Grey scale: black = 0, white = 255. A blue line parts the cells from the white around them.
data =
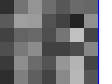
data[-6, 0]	48
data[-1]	[46, 127, 95, 67, 137, 183, 86]
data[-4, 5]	192
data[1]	[90, 159, 155, 82, 66, 35, 144]
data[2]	[66, 100, 105, 78, 117, 192, 69]
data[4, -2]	179
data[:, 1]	[116, 159, 100, 121, 142, 127]
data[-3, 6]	134

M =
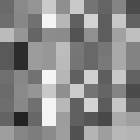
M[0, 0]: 106
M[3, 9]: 131
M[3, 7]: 118
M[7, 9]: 99
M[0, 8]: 132
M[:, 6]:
[116, 210, 144, 104, 104, 208, 116, 211, 86, 180]
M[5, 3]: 244
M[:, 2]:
[148, 113, 101, 156, 156, 114, 149, 112, 103, 125]
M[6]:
[107, 138, 149, 200, 143, 203, 116, 101, 132, 75]
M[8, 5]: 96
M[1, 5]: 96
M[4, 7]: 121
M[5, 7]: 94
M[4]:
[89, 44, 156, 151, 186, 117, 104, 121, 169, 131]
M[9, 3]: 139
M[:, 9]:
[75, 98, 191, 131, 131, 98, 75, 99, 159, 180]
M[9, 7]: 158
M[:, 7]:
[100, 93, 93, 118, 121, 94, 101, 92, 72, 158]
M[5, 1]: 135
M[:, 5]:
[201, 96, 82, 119, 117, 96, 203, 96, 96, 81]
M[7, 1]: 136
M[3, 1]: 44
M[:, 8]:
[132, 199, 161, 169, 169, 200, 132, 198, 170, 184]
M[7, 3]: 243
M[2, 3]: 141
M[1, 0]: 110

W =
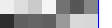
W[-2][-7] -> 238
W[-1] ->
[46, 97, 102, 97, 154, 217, 215]

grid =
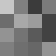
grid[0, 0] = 199
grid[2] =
[147, 116, 90, 66]
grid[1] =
[109, 168, 156, 66]

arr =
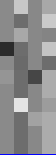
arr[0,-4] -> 138
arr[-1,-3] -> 109
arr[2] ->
[138, 168, 136, 132]
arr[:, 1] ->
[199, 109, 168, 109, 106, 109, 109, 228, 109, 109, 109]
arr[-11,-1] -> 168
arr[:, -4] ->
[138, 138, 138, 43, 138, 149, 138, 138, 138, 138, 138]
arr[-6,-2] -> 70
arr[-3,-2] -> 162
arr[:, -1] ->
[168, 202, 132, 196, 109, 172, 172, 156, 172, 172, 172]
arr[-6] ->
[149, 109, 70, 172]

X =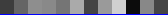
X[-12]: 61
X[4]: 117
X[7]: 154

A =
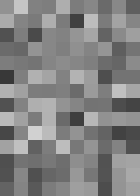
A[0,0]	146
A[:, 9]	[95, 133, 159, 116, 139, 115, 166, 68, 147, 73, 81, 164, 169, 161]
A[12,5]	152
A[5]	[56, 127, 177, 164, 130, 179, 157, 78, 115, 115]
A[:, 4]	[174, 123, 130, 127, 140, 130, 127, 147, 106, 124, 189, 110, 108, 134]
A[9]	[71, 133, 209, 187, 124, 147, 114, 99, 66, 73]
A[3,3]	135
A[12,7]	83
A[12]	[81, 135, 80, 102, 108, 152, 119, 83, 149, 169]
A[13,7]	77
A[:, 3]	[126, 174, 135, 135, 133, 164, 123, 179, 178, 187, 125, 120, 102, 124]
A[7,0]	81
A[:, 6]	[135, 189, 166, 132, 127, 157, 155, 115, 183, 114, 148, 132, 119, 154]
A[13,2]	89
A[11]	[79, 115, 111, 120, 110, 142, 132, 82, 161, 164]
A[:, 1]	[197, 132, 126, 103, 120, 127, 161, 130, 161, 133, 192, 115, 135, 132]
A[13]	[99, 132, 89, 124, 134, 159, 154, 77, 148, 161]
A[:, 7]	[106, 123, 99, 149, 108, 78, 126, 116, 146, 99, 107, 82, 83, 77]
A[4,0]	125
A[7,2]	175
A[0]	[146, 197, 129, 126, 174, 124, 135, 106, 136, 95]

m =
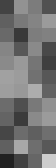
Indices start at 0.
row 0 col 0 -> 67
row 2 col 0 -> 105
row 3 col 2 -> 138
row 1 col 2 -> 132
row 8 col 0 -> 100
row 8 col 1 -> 59
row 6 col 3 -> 98
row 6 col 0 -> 158
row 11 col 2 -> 102
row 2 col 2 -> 125
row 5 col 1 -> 156
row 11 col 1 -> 65
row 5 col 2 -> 113
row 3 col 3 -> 73
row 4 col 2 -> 117

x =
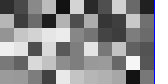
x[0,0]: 46
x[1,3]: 29
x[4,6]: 153
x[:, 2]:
[137, 108, 211, 78, 217, 125]
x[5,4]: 233
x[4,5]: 126
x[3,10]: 83
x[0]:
[46, 73, 137, 188, 18, 212, 41, 79, 209, 105, 32]
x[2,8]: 61
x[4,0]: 121
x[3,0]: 239
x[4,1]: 98
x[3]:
[239, 228, 78, 217, 89, 126, 228, 120, 195, 97, 83]
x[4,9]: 246
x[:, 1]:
[73, 61, 198, 228, 98, 153]
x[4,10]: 86

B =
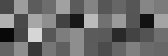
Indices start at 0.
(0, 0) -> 73
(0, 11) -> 123
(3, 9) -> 128
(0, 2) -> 92
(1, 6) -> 187
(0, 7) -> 86
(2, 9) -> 67
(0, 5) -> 91
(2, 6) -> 91
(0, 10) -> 134
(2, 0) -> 8
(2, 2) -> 214
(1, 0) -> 177
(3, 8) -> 102
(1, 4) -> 66

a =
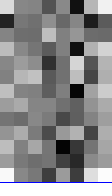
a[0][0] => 218
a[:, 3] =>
[83, 143, 190, 91, 48, 89, 94, 133, 123, 75, 117, 116, 62]
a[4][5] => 213
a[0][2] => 132
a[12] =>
[249, 136, 120, 62, 155, 61, 222, 252]
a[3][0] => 188
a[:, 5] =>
[17, 134, 150, 16, 213, 190, 6, 96, 95, 178, 55, 40, 61]
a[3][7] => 211
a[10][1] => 129
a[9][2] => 123
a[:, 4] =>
[137, 104, 128, 128, 112, 113, 127, 112, 72, 153, 4, 64, 155]
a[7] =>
[157, 170, 133, 133, 112, 96, 147, 171]
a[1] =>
[35, 119, 112, 143, 104, 134, 29, 91]
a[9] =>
[148, 172, 123, 75, 153, 178, 68, 174]
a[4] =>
[135, 156, 141, 48, 112, 213, 84, 180]
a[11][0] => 156
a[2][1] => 110
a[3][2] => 117
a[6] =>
[191, 131, 128, 94, 127, 6, 162, 204]
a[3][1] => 136
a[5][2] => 193
